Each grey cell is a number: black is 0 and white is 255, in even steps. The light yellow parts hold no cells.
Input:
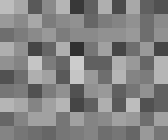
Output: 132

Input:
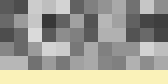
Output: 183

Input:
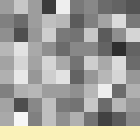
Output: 169

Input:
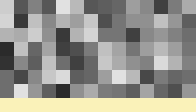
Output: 110

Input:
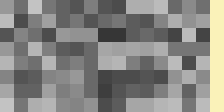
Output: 195

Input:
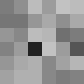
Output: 162

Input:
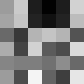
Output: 156

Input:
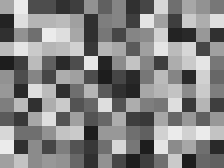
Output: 160
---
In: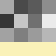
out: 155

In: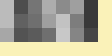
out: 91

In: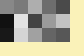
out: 161

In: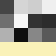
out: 135

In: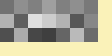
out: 71

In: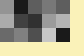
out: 79

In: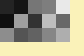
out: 98

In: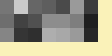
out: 47
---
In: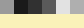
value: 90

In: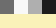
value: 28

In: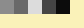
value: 69

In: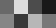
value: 25

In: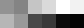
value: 218

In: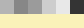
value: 205
